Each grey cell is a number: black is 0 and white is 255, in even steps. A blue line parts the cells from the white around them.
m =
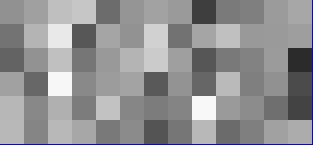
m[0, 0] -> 145
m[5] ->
[184, 133, 184, 167, 121, 139, 84, 118, 184, 107, 127, 161, 172]
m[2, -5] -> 86
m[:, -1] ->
[167, 158, 43, 75, 67, 172]
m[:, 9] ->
[122, 192, 121, 186, 154, 107]
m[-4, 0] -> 99
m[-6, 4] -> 108
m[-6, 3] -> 198
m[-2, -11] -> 176
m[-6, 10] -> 127
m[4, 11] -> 111
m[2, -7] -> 203
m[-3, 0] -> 161
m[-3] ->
[161, 103, 247, 137, 156, 163, 89, 147, 102, 186, 127, 145, 75]

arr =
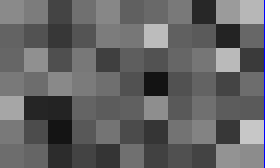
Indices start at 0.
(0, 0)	138
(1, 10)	103
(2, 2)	79
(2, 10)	58
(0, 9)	155
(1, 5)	119
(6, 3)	67
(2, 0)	102
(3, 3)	123
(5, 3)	88
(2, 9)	186
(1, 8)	90
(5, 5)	75
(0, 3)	112
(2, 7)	102
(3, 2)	137
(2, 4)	63
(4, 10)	90
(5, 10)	199
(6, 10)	140
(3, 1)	109
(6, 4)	52
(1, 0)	99
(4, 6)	142

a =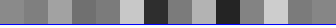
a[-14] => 138
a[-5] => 36
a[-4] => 131

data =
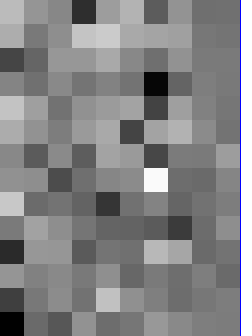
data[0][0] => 187
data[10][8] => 106
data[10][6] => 184
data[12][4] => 193
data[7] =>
[145, 142, 76, 111, 134, 139, 250, 109, 106, 133]
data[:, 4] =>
[157, 203, 169, 130, 155, 169, 163, 134, 53, 100, 116, 143, 193, 109]
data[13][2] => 87
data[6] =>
[136, 91, 138, 93, 163, 154, 71, 123, 122, 157]
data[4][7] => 159
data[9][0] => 122
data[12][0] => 63
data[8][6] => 131
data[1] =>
[173, 121, 142, 196, 203, 169, 164, 160, 119, 116]
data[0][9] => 112
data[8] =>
[200, 107, 115, 99, 53, 113, 131, 101, 114, 125]
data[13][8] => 126
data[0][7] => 147
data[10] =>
[42, 151, 150, 90, 116, 112, 184, 166, 106, 115]
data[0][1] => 149
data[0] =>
[187, 149, 135, 46, 157, 179, 92, 147, 111, 112]
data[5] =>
[172, 146, 125, 154, 169, 68, 163, 178, 139, 115]
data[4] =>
[195, 159, 114, 145, 155, 163, 67, 159, 129, 118]
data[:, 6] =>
[92, 164, 111, 6, 67, 163, 71, 250, 131, 91, 184, 122, 127, 152]
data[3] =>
[132, 112, 137, 116, 130, 115, 6, 100, 126, 121]
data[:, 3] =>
[46, 196, 151, 116, 145, 154, 93, 111, 99, 117, 90, 121, 114, 146]
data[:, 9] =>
[112, 116, 122, 121, 118, 115, 157, 133, 125, 142, 115, 106, 125, 124]
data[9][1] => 162

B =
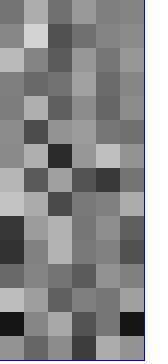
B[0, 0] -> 116
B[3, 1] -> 105
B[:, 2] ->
[113, 80, 92, 114, 94, 148, 42, 160, 74, 177, 179, 115, 97, 168, 141]
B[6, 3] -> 151
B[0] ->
[116, 173, 113, 153, 127, 132]
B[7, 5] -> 116
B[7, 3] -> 82
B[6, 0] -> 137
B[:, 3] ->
[153, 110, 151, 162, 140, 156, 151, 82, 121, 120, 121, 92, 126, 82, 60]
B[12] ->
[188, 158, 97, 126, 118, 160]
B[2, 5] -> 150
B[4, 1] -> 176
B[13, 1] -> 134
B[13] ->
[22, 134, 168, 82, 119, 19]
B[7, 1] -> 89
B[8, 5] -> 172
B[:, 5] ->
[132, 139, 150, 134, 141, 111, 148, 116, 172, 95, 80, 128, 160, 19, 147]
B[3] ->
[126, 105, 114, 162, 107, 134]
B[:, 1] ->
[173, 210, 131, 105, 176, 75, 176, 89, 170, 156, 130, 132, 158, 134, 101]
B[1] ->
[135, 210, 80, 110, 132, 139]

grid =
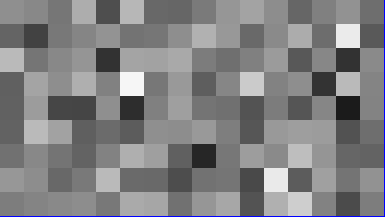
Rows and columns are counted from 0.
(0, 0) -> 143
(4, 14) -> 27
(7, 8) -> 114
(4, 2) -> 70
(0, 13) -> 128
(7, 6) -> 105
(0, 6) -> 104
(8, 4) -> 120
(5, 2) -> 162
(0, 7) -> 102
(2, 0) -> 186
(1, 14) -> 235
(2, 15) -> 138
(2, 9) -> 111
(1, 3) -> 133
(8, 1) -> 132
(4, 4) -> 143
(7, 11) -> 234
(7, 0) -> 151
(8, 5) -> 170
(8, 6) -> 166
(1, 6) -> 118
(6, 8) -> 38
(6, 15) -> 99
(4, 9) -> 112
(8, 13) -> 130
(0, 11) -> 141
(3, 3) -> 175
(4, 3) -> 69
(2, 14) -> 50
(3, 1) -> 164
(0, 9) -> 150
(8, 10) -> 83

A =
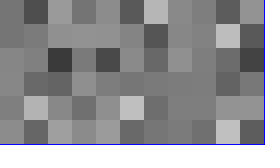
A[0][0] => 117
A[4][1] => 179
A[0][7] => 137
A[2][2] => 58
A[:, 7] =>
[137, 135, 144, 124, 126, 123]
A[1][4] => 145
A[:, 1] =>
[78, 123, 128, 105, 179, 102]
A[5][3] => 139
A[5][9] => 192
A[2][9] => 108
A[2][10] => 67
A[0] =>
[117, 78, 154, 116, 140, 89, 182, 137, 126, 92, 147]
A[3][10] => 120
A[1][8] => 130
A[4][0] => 127
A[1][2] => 144

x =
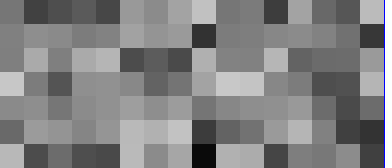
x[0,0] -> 118
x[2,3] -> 170
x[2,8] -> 176
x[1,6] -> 148
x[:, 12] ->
[163, 139, 99, 124, 153, 181, 126]
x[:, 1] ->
[65, 142, 170, 124, 142, 155, 76]
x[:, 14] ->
[86, 113, 108, 81, 74, 64, 140]
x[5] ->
[105, 155, 148, 133, 149, 185, 177, 194, 60, 99, 114, 154, 181, 129, 64, 51]
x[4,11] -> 144
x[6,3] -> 78
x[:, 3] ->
[90, 124, 170, 143, 139, 133, 78]
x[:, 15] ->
[187, 55, 154, 181, 108, 51, 64]
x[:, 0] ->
[118, 128, 127, 199, 138, 105, 184]
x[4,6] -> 142
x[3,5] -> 136
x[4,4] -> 145
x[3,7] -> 116
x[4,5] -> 158
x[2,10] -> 129
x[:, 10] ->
[123, 126, 129, 196, 142, 114, 172]
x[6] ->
[184, 76, 108, 78, 73, 186, 139, 166, 10, 177, 172, 69, 126, 120, 140, 64]
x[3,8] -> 163
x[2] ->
[127, 170, 127, 170, 181, 76, 92, 74, 176, 130, 129, 182, 99, 107, 108, 154]
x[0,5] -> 153

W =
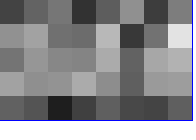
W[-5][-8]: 67
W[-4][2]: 112
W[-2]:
[162, 143, 147, 171, 141, 95, 154, 157]
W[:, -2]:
[61, 114, 167, 154, 68]
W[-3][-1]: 178
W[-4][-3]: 56
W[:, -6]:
[118, 112, 135, 147, 30]
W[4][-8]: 97
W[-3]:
[116, 150, 135, 132, 171, 98, 167, 178]
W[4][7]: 95
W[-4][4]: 184
